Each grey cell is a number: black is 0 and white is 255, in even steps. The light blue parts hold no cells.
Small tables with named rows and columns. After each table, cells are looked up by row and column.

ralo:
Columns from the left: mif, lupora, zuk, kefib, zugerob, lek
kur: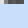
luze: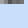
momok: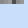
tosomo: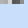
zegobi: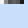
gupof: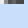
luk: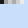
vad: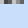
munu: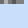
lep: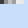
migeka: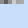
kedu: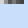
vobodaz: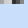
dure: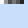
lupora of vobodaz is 206
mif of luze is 161
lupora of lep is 145
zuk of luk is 204
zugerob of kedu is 84
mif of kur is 225

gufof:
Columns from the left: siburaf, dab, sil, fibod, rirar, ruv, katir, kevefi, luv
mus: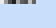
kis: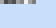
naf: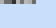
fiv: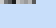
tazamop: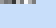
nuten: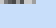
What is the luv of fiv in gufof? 88
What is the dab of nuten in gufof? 122
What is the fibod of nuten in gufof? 72
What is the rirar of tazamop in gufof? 199
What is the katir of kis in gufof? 240
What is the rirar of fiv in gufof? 196
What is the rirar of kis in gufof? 163
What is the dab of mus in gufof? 150
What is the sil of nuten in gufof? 91
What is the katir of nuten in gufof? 202
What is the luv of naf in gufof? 108
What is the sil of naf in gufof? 107
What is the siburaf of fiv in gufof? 202
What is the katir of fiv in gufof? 155
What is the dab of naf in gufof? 108

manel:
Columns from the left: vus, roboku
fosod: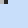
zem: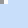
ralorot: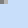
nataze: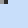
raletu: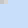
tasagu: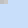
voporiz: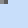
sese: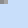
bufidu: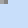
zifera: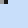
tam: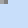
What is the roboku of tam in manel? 128
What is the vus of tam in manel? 164
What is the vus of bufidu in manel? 164
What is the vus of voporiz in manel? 139
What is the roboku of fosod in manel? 37
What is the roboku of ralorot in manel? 183
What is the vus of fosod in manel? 187
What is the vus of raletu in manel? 198
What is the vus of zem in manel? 151
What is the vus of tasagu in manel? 192
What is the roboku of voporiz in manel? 92

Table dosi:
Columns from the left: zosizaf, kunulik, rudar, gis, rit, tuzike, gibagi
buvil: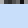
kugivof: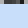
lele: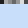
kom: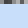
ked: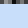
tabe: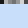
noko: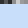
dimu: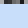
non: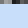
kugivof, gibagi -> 171
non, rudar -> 152
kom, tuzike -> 95
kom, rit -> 175
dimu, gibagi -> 163
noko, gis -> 141
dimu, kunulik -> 45
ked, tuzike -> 118
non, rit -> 45
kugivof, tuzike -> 29
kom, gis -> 140
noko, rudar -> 43
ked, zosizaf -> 74
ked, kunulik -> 151
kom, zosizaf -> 144

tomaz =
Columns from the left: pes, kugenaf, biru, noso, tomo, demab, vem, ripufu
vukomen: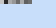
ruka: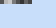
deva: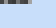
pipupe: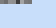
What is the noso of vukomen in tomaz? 150
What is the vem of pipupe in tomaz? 121
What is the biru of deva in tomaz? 65
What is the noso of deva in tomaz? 57
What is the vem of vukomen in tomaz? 96
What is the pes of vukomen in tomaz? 198
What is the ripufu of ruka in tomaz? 71
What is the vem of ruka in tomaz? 101
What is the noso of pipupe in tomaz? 143
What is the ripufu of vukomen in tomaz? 109
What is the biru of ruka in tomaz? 202
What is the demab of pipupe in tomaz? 163
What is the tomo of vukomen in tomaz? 108
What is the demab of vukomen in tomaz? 170
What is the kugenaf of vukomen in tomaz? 41
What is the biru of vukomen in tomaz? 171
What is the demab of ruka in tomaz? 53
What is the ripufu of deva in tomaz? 163
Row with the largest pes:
vukomen

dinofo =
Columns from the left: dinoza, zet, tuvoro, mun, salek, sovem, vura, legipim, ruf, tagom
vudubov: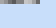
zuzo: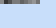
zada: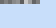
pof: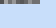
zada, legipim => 160
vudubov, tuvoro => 113
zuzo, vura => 113
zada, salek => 146
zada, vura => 201
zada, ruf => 100
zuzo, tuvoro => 82
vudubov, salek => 131
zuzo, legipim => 132
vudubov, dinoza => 166
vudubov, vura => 198
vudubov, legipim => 191
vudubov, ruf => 161
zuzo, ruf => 148
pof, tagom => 113
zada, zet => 130
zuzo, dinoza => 138

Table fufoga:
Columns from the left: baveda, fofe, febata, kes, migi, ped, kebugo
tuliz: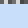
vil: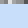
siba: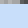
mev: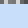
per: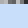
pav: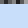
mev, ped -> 103
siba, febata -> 180
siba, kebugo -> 78
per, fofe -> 187
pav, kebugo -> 163
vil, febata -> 226
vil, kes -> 164
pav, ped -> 91
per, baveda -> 174
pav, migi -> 31
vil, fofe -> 130
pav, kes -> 132

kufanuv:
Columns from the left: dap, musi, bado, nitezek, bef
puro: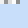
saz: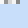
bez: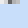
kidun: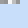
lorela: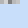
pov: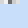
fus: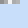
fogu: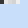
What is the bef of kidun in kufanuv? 150
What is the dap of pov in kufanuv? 214
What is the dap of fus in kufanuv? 145
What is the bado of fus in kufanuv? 243
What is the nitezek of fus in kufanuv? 172
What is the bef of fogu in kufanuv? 238
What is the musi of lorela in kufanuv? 212
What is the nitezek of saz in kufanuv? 244
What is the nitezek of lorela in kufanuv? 185
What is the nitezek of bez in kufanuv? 177
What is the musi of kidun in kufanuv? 148
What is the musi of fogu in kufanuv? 231
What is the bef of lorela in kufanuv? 197
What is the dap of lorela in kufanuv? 181
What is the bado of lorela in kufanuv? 128
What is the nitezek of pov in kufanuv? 204

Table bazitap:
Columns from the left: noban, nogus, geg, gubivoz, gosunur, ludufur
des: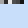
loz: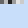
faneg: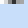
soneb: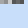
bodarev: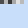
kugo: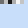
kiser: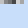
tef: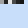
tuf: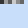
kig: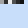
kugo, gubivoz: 173
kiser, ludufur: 166
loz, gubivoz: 155
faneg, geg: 138
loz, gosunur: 228
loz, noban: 102
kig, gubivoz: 81
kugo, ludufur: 196

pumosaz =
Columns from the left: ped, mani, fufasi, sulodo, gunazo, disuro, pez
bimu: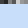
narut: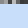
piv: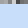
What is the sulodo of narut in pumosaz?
185
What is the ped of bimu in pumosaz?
63
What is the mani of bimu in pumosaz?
39
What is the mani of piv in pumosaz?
170
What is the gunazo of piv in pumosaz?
72
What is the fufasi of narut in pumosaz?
66
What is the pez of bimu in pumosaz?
139
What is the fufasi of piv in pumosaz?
130
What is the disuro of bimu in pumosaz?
152

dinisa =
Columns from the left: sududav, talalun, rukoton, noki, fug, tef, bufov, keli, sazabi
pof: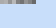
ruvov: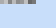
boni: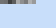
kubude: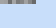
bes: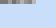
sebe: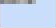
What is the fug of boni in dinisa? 171
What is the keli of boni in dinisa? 176
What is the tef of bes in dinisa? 178
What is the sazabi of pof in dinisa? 105
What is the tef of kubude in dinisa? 133
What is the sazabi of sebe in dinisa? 172
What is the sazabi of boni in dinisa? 153
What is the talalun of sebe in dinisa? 153
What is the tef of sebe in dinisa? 180
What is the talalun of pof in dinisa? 177
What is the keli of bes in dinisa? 132
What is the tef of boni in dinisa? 142
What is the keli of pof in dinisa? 131

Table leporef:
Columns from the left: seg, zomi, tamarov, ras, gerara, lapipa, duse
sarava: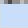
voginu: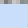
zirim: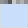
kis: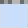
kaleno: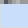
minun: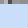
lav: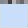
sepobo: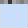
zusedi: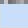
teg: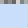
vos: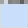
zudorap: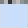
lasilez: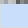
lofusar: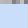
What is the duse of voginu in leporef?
148
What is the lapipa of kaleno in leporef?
152
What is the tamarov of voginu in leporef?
152
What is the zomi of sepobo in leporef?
162
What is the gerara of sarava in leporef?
142
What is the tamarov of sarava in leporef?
74
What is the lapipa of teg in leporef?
132
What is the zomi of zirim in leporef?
132
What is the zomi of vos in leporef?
217
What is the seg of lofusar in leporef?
184
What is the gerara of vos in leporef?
135
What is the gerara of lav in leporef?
127
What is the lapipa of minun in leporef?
143
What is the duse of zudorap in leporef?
131
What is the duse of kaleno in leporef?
155
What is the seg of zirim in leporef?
146
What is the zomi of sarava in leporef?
135
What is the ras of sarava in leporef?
144
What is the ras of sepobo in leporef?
167

